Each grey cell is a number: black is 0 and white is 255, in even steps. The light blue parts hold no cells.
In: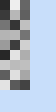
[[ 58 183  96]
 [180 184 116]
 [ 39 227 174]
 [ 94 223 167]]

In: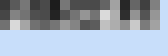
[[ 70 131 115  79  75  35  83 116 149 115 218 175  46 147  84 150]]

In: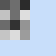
[[194 111 222]
 [197 220 156]]

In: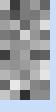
[[119  81 123 120 153]
 [121 110 210 149 115]
 [ 62 140 164  90  97]
 [181 163 131 183 228]
 [197 160  48 138 138]]

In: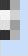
[[243 209]
 [ 49 179]]

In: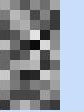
[[123 184 160  71 131  59]
 [ 66  86 145 226  28 136]
 [103  65  92 200  68 181]
 [200 116  33  38 207 171]
 [126  71  70  71 157 122]]

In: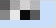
[[135 231  11  89]]
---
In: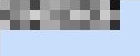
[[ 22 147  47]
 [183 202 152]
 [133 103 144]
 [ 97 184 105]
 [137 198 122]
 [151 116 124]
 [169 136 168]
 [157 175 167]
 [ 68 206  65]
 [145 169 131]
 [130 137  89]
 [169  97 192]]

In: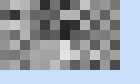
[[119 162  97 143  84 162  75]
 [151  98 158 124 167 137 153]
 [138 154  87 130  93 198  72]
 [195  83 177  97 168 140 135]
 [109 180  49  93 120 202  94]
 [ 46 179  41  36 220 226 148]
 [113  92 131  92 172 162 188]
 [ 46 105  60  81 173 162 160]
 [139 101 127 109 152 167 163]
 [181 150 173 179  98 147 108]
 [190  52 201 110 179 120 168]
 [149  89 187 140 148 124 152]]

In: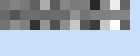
[[100 132  98]
 [236 132 251]
 [141 127 197]
 [ 40 127  60]
 [125 117  88]
 [123 145 199]
 [134 107 143]
 [ 92 108  81]
 [171 105 148]
 [ 97 110  50]
 [121 108 128]
 [131  85 143]
 [119 105 114]]

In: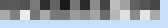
[[ 71 169]
 [ 85 229]
 [ 97 139]
 [162 223]
 [190 182]
 [ 67 109]
 [140 164]
 [ 42 142]
 [119 155]
 [ 26 120]
 [100 121]
 [ 46 168]
 [122 118]
 [ 83 235]
 [ 90 129]
 [ 89 168]]

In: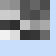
[[ 76 103 169 104]
 [101  74 152  54]
 [ 82  84 196  49]
 [142 200  46 221]
 [152 204  60 241]]

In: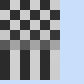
[[205  48 204  53 164 206 205 205]
 [ 44 205  46 199  87  44  44  44]
 [208  46 206  52 164 208 207 207]
 [ 43 206  45 200  89  43  43  43]
 [209  45 207  51 163 209 208 208]
 [ 43 207  45 200  88  42  43  43]]

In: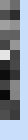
[[108  45 146  97 150  67  72  49 135 132  64  59]
 [144  77 160  99  68 228  38  13  67   9  69  78]]

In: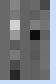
[[ 72 110 116  98 110 112 112 106]
 [105  96 126  13  91  88  96  96]
 [100 100 100 100 100 100 100 100]
 [132 120 209 154  91 120  75  39]
 [106 106 106 106 106 106 106 106]]
